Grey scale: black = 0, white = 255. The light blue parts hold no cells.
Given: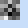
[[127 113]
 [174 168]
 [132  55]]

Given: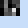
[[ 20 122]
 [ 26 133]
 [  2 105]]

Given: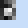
[[ 29  71]
 [ 28  24]
 [ 46 212]]

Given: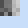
[[ 79 117]
 [ 79 119]
 [103  89]]

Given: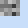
[[161 131]
 [115 115]
 [136 164]]

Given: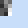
[[ 72 146]
 [ 47 121]
 [ 86  78]]
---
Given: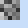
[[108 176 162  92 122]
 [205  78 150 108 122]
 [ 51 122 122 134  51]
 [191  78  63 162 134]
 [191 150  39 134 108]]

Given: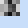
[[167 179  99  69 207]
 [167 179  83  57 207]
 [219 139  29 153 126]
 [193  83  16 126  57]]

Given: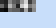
[[106  45 181 121  33 197 236 121 149]
 [ 45  33 135  93  77 149 210  61 121]
 [ 18   6 106  93  93  61 165  61 135]]

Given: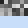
[[187 135 187  90  75 147  47]
 [174 147 174  59  75 162  47]
 [119 103  90 203 218  90 234]
 [ 33 203  75 103 103 162 103]]

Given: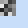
[[189  60 218 131]
 [232  46 119 147]
 [ 34 104  76 131]
 [161 176  60  90]]

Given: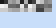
[[203 203 176 163 163 203 163 217 191  66  66 147 147]
 [ 24  53 163 147 176  37 176  37  66 217 191 134 147]
 [242 229 106 106  94 229  94 242 203  82  94 118 106]]

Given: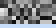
[[ 43  55 182 140  94 182  82 182  67 182  82  94  82 140]
 [ 67  94 140  55 167 154 167 140  82 110 167 167 154  55]
 [154 124 124 220  15 110  15 124 154 154  15  15  31 220]
 [110 124  67  15 195  82 208  67  94  43 195 195 195  15]
 [208 182  43  94 140  43 140  55 182  43 140 140 154  94]
 [232 195  31 124 110  31 110  55 208  67 110 110 124 124]]

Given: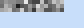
[[164 177 192 111 123 204  96 139  57 177 164  84  84 111 139  84]
 [111 177 152 123  30  84  96 152 111 216 152 177  96 111 177 139]
 [123 152 139 139 123 123 231  96  69  69 192  84 123 192 164 192]]

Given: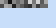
[[ 75 170 158  33 120  90  62  47 146  62 104 104]
 [158 120  17 134 104 134  75 211 120 211  90 170]]
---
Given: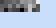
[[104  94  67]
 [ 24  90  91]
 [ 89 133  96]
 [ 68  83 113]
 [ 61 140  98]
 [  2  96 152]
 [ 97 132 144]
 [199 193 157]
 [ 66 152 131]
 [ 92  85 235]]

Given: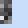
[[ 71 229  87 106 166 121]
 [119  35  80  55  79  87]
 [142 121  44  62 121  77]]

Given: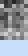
[[ 87 180 143 137 117  65 104 112 203  85]
 [141 204 150  82  89  73  68 154  58  47]
 [177 159 206 140 160 183 126 154  74  81]
 [119 168 154 104 110 106 106 125 170  38]
 [152 209 127  87 125 118  70 133 110  69]
 [121 139 150 136 137  89 143 137 153  88]
 [180 198 148 158 188 156 131 178  85 173]]

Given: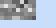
[[160 132 115 183 133]
 [133 114 117 228 147]
 [138 118 139 168 146]
 [190 125 104 165 102]
 [189 127 222 109 103]
 [143 123 139  72 211]
 [128 143 144 187  63]
 [116 132 225 152 127]
 [ 88 135 150 122 128]]

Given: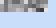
[[155 161 214]
 [121 120 113]
 [160 170 152]
 [165 159 110]
 [191 160 107]
 [177 153 150]
 [126 135 213]
 [207 113 120]
 [170  96 157]
 [ 79 133 115]
 [ 60 165 131]
 [229 187 135]]

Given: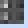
[[ 75 112 101  81 127 104]
 [ 61 163 133  79 204 142]
 [ 88  63  70  83  53  68]
 [ 81  87  86  82  90  86]
 [ 86  70  75  83  64  73]
 [ 90  55  65  84  41  62]]

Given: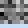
[[126  79   5 182  60 155]
 [182  57 106 134  91 126]
 [ 72 139 114 127  74  37]
 [144 124 127 146  59 148]
 [148 146  92 196 160 204]
 [186  60 104 143 127  99]
 [ 97 151  49 180  90 211]]

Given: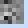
[[128 185 155 122 143 108]
 [121  25 206 147 168  43]
 [ 68  91 184 103 141  83]
 [161 173  92 170 133 124]
 [139 105 141 146 117 139]
 [133 126 126 136 141 131]]

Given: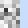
[[228 246 132 167 236 162 223]
 [252 198 209 105  51 221 241]
 [153 164 220 136 250 223 238]
 [207 219 150 203 222 169 189]
 [164 111 220 112 127 223 190]]
